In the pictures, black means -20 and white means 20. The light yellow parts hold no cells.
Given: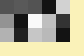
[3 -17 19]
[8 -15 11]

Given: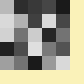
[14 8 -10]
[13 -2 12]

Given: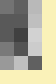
[-6 -6 10]
[-6 -10 13]

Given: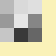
[4 16 1]
[11 -11 -4]

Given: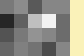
[-14 -5 10]
[-7 -1 3]

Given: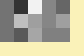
[-2 10 5]
[-2 -6 6]

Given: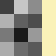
[8 -5 -8]
[-1 -16 4]

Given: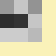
[-13 -12 11]
[12 12 9]
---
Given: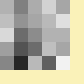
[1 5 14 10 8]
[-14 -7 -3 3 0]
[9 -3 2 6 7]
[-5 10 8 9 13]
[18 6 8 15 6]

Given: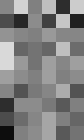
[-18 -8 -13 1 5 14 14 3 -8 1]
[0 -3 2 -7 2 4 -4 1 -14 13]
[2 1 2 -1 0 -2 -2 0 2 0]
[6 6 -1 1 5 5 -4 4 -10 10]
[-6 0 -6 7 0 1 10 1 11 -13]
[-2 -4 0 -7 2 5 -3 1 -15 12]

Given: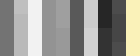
[-2 -2 -2 -2]
[9 9 9 10]
[18 18 18 18]
[3 3 3 3]
[4 4 5 5]
[-6 -6 -6 -6]
[13 13 12 12]
[-12 -12 -14 -14]
[-8 -9 -9 -8]

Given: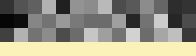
[-10 -19 -12]
[8 -18 -7]
[-2 1 -5]
[2 -2 8]
[-8 4 -15]
[-3 -1 3]
[11 -3 2]
[5 -3 9]
[-2 5 -8]
[13 -14 -6]
[-3 -2 2]
[6 12 -4]
[10 -14 -13]
[-11 -8 -12]

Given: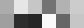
[5 7]
[-13 16]
[-14 11]
[19 -2]
[-4 8]
[11 12]

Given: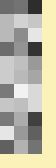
[-5 16 -1 11 -1 12 12 -3 9 9 -3]
[8 4 7 10 18 9 10 3 2 13 -2]
[-2 -5 -10 14 14 6 4 -12 16 11 -13]
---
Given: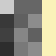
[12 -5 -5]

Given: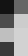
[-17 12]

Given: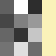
[-5 0 11]

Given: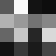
[-6 4 -14 -9]

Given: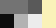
[-2 8]

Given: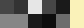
[-9 1]

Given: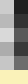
[12 -12]

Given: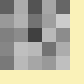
[-5 8 -10 -2 10]

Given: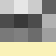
[12 -11 -3]
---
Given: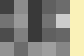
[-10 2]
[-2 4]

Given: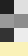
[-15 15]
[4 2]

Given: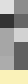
[15 2]
[-12 -4]

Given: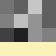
[-2 -5]
[0 10]

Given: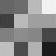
[-4 -3]
[-10 9]

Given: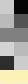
[12 -19]
[9 -7]

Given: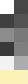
[20 -9]
[-10 -7]
